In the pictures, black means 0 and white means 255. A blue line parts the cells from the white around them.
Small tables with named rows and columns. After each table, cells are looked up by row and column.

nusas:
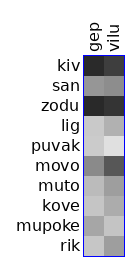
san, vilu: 141
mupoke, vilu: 196
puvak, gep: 203
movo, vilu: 87
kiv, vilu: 62
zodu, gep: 41
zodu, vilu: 52
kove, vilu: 172
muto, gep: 187
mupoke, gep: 166
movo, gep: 138
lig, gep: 201
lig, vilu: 177
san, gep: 150
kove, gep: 197
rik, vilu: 158
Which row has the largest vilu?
puvak

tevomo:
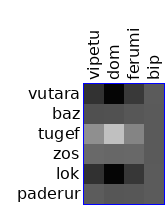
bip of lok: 91
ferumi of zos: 104
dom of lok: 5
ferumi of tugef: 132
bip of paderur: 91
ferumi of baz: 87
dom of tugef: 192
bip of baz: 90
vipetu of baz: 80
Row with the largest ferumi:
tugef

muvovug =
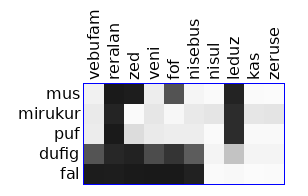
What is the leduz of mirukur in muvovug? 44
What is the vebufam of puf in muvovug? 236
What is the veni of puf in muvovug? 234
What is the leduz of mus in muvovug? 35
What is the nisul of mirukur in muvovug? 229
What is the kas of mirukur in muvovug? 230
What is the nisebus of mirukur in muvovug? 233
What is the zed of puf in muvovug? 220
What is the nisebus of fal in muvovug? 33
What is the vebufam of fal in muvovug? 28
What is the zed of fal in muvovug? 26
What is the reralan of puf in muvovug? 26
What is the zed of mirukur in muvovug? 250
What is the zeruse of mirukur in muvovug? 228
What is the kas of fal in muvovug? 251
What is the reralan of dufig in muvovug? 39
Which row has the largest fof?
mirukur

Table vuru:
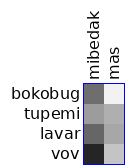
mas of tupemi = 175
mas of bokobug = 242
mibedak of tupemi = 156
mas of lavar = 167
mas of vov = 196
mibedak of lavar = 102
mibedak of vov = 37

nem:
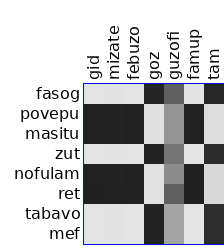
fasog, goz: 37
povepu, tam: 220
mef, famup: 228
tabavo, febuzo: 228
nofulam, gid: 33
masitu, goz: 224
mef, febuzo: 228
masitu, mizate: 35

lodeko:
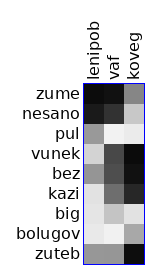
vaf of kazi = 110
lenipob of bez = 149
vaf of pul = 242
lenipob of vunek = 211
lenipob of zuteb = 151
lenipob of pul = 153
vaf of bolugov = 241
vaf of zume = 17
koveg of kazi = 39
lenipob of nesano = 26
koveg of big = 226
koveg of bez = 17
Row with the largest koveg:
pul

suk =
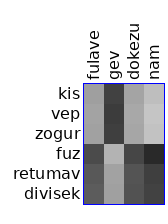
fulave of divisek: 92
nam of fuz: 41
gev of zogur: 63
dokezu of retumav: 84
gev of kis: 65
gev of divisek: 160
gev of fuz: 179
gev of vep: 60
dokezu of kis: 164
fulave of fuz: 75
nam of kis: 190
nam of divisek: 66

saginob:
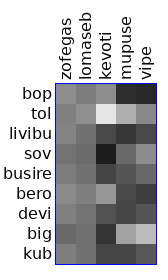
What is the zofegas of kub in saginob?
127
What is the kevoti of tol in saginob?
229
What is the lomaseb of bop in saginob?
125
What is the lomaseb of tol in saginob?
143
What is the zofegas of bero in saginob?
138
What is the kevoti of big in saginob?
52
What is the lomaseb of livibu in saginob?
113
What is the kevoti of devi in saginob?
81
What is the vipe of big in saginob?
188
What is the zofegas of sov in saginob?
114
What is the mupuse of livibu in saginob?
55
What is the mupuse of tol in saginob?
174
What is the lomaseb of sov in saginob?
107
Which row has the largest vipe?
big

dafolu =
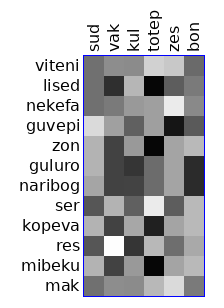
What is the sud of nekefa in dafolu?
112
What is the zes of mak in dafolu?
218
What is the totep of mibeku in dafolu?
6
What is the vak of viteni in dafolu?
141
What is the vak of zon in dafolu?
66
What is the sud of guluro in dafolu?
179
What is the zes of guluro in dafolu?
164
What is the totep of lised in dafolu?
6
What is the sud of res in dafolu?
86
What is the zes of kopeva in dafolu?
164
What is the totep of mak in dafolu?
184
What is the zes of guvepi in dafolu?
21
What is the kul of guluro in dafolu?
53
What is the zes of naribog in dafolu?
164
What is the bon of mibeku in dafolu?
185
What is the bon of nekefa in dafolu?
137
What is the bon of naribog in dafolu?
43
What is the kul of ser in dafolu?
96
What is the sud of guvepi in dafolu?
218

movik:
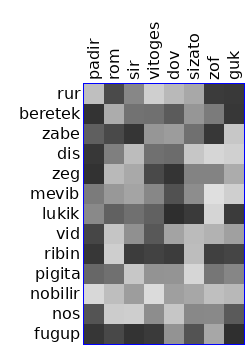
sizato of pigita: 214
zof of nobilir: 191
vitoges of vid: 88
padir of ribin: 55
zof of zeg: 131
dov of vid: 163
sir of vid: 144
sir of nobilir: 157
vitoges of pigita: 147
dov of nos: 198
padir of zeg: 50
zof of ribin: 64
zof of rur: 59
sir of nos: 206
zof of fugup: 167
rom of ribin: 206
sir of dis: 188
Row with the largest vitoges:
nobilir

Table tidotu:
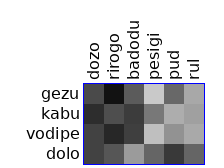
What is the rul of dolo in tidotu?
101
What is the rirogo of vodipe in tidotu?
39
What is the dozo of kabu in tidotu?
45
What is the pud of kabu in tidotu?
173
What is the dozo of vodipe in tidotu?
66
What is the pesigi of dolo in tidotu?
101
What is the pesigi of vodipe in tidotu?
191
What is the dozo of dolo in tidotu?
66
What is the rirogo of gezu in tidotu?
18
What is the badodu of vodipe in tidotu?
63
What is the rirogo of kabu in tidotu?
78
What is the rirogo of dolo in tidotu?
86
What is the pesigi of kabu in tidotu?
120
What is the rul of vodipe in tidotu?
169
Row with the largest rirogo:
dolo

